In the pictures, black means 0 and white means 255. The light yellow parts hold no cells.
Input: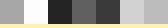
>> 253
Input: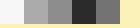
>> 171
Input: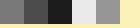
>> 76
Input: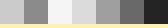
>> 139
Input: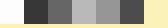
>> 55
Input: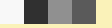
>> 48
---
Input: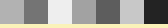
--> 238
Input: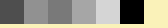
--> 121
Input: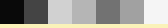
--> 209
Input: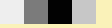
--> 2
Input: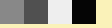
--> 238
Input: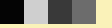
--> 57
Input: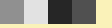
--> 38
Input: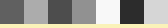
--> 77
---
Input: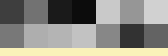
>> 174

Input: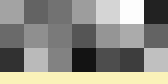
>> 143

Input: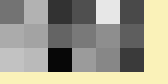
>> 163

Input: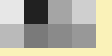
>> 122

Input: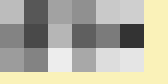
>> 73

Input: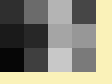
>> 39

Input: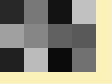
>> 134

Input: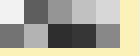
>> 179

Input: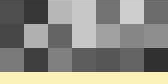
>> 176
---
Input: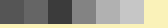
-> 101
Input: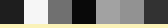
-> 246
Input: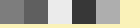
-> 95
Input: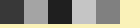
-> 164
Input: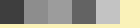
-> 141
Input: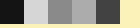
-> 214
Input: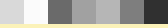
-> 251
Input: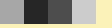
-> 38
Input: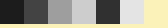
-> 67
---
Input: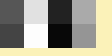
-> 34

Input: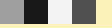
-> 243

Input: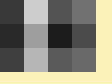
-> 83

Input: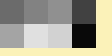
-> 144

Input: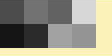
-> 98

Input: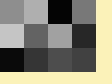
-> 4

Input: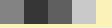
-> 95

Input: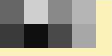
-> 137
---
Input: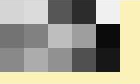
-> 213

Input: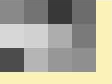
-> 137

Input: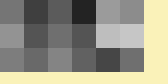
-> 117

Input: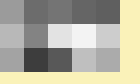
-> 155

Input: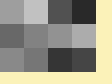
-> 158

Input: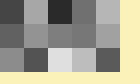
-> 69
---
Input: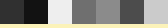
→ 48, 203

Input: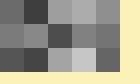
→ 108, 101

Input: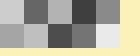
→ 205, 234

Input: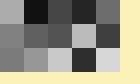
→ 172, 215

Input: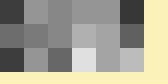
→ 61, 188

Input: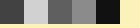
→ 66, 17

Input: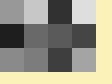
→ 152, 164

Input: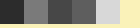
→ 44, 216
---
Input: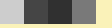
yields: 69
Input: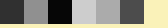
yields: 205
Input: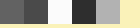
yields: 251
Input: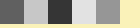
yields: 53
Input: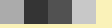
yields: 52
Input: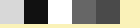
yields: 255
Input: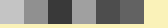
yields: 160
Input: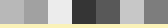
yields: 88
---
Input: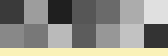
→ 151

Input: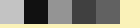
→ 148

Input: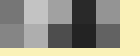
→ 77

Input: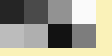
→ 175

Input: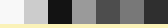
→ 77

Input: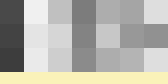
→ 173
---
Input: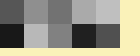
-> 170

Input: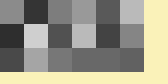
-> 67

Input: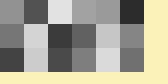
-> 198

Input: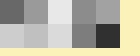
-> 140

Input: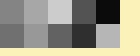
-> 83

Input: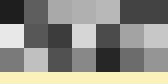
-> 163

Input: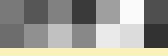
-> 250

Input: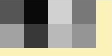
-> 209
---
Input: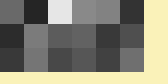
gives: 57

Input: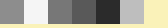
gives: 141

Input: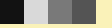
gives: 18

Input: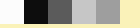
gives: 252

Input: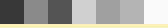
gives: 57

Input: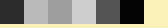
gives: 45

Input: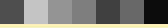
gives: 79

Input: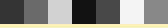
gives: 52

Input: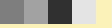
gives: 126
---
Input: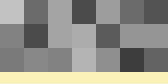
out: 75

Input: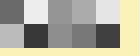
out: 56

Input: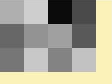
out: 147

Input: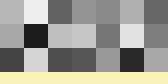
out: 27

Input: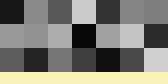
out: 146

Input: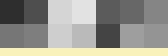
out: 125
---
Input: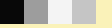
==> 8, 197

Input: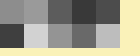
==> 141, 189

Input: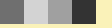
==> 111, 51

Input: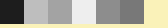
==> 29, 120

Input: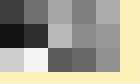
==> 61, 145

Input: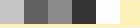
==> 196, 254

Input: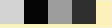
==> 210, 48

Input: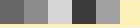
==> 102, 162

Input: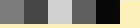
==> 123, 8

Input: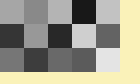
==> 166, 228
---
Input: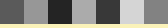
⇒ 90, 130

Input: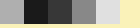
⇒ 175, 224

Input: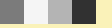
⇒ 123, 49

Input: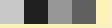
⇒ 200, 95

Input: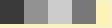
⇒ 58, 120

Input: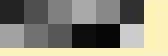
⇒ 33, 203

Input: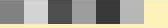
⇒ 130, 184

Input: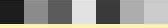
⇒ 29, 203

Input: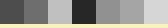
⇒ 77, 214

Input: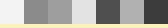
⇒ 243, 60
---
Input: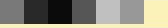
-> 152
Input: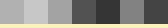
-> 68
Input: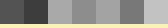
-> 194
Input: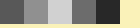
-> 40
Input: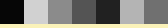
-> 112
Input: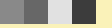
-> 60
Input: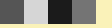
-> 116
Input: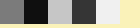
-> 240
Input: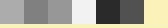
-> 80
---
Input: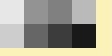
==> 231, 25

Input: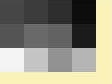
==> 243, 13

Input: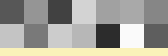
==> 250, 44

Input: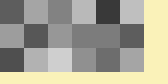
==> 207, 57

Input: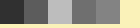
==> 189, 48

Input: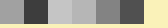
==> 197, 61

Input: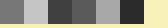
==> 196, 43
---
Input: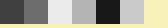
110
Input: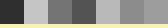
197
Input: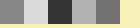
219
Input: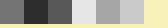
44
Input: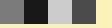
24
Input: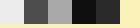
77
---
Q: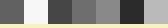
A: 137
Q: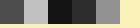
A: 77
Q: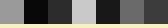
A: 106
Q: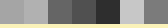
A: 165
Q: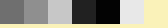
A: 143
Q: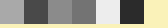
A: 139
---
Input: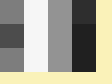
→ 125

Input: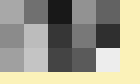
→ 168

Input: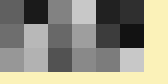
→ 96

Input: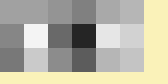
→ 161

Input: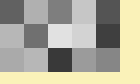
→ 97

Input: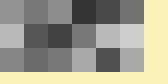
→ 147
